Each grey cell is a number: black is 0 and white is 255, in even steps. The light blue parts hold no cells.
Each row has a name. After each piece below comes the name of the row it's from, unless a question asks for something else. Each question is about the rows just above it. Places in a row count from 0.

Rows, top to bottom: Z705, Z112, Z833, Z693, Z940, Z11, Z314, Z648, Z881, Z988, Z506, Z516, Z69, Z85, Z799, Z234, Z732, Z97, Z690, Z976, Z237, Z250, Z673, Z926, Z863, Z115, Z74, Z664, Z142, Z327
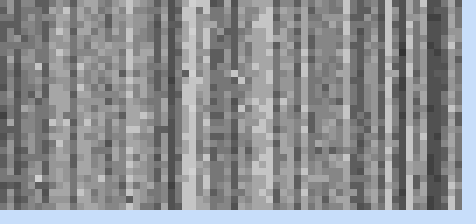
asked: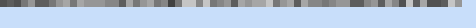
Z74
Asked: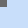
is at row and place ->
Z142, 54
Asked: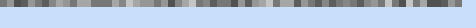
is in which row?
Z250
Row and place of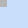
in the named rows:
Z799, 55

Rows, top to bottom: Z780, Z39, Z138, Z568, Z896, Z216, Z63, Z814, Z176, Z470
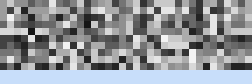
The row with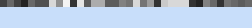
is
Z63
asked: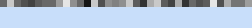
Z568
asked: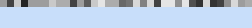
Z39
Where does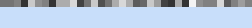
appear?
Z814
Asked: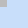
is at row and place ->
Z896, 29

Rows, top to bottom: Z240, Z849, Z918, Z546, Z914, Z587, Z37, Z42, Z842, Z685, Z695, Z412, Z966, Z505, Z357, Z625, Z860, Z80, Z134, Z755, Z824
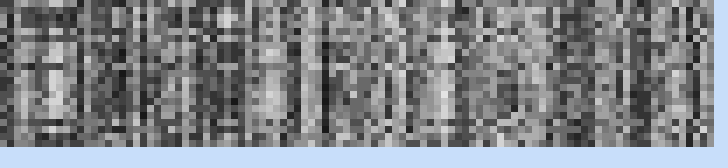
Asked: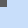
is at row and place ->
Z357, 88
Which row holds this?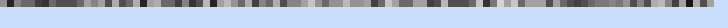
Z587

